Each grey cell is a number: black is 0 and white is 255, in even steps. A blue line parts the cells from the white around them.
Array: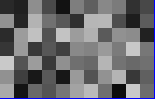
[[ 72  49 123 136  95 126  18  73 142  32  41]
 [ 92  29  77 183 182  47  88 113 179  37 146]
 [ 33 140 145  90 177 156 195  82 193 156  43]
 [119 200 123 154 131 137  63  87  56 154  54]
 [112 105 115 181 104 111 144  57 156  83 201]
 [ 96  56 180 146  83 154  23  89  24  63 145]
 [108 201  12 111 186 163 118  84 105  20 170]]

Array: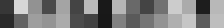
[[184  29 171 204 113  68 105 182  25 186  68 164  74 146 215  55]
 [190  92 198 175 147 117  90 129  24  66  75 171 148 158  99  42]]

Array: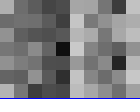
[[194  60 117 164 166  76  69  92 109 175]
 [173 165 145 121 197  63  91 111 113 108]
 [189 168 119 171 182  88  79  84  95 146]
 [145  94 110 132 201  15 100 139 110 118]
 [183  37 138 114 153  77  78 115 125 145]
 [199 139 108 134 195  47  89 146  95 100]
 [160 111 142 167 188  71  76  61 119 180]]

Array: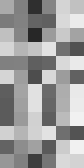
[[193 212 133  47 128 170]
 [235 217  96 100 130 123]
 [163 201 155  39 133 192]
 [ 81 112 226 195 181 213]
 [234 217 101  95 129 128]
 [ 97 156 216  77 158 213]
 [233 173 106 225 164  94]
 [235 175 102 225 160  91]
 [241 187  94 209 154  91]
 [ 83 111 226 210 181 209]
 [241 204  90 161 141  99]
 [211 217 117  61 128 151]]

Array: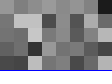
[[ 27 130 148 138 154 141 127 151]
 [106 172  83 140  76 193 193 118]
 [183 130  90 138 122 199 110 115]
 [ 69  91 122 115 152  51 111  97]
 [180 105  73 127 117 189  69  73]]

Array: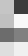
[[ 60 197]
 [248 192]
 [128 108]
 [240 222]]

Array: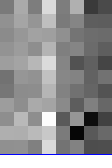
[[ 74  58 176 125 218 125 170 122]
 [ 93  94 133 122 191 149 165 145]
 [107 109 116 144 159 162 151 139]
 [ 94 107 133 127 180 142 156 147]
 [ 69  96  82 133 219 183 164 158]
 [114  98 131 135 193 146 150 114]
 [ 83 101 113 130 181 141 140 118]
 [103 128  93 138 164 170 142 157]
 [ 65  13 150  89 252 142 185 142]
 [105  89   6 123 200 186 174 175]
 [ 78  77 130 115 218 128 145 144]]

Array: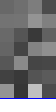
[[ 76 125 111 104]
 [128 148 116 115]
 [ 97  57  85 105]
 [143 131  68 101]
 [ 71  69 138  87]
 [ 91  84  57  65]
 [ 76 192  54 148]]
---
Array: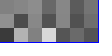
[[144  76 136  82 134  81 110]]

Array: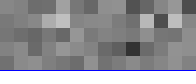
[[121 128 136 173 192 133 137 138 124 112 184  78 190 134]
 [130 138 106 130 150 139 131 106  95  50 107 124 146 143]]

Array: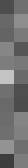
[[104 141]
 [134  86]
 [195 106]
 [105  76]
 [111 128]
 [ 61 125]]

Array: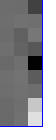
[[110 113 111]
 [111  99  88]
 [111 114  92]
 [106 111 199]]

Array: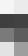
[[ 63  66]
 [227 158]]

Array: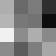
[[181 120 115  13]
 [139  92 126 167]]

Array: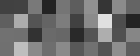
[[ 95 172  84 100 125  65 139 224  77  35]
 [112 190 138 110 138  88 113  83 142  93]]
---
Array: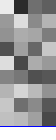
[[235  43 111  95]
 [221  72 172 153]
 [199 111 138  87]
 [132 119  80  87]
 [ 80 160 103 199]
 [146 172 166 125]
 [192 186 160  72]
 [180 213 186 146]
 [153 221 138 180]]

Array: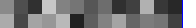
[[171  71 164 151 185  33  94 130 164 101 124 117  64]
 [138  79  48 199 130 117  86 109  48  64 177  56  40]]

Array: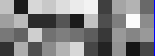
[[194  27 215 200 221 235 243  63 165 179 105]
 [120  99 207 113 126 113  93  56 153 133 153]
 [ 49 173  78 140 179 215  70  35 146  21  70]
 [159 187  43  43  85  27 194  78 126 251 140]]

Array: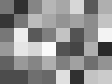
[[119  48 133 182 167 215  89 175]
 [ 76  76 111 104 223  48 195 203]
 [ 54 119 188 167 147 161 140 195]
 [ 97 153 133 175 127 161 111 147]
 [153 229 215 250  83  69 175  41]
 [119 237  89 127 195  83 140 243]]

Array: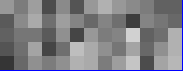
[[ 53 104 144 124 144 177 170 124 158 197  76 164 183]
 [ 84 111 164  69 111 190 170 144 118 164 104 144 177]
 [ 97 118 118  90 144  69 152 124 132 209  97 111 177]
 [152 124 158  76 138  84 152 177 152 138 124  97  97]
 [ 90 138 170 111 158 132 104 132 111  61 132 118 104]]

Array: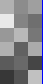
[[ 55  83 193]
 [177  97 171]
 [ 91 105  69]
 [233 132 111]
 [177 140 159]
 [152 185 119]]
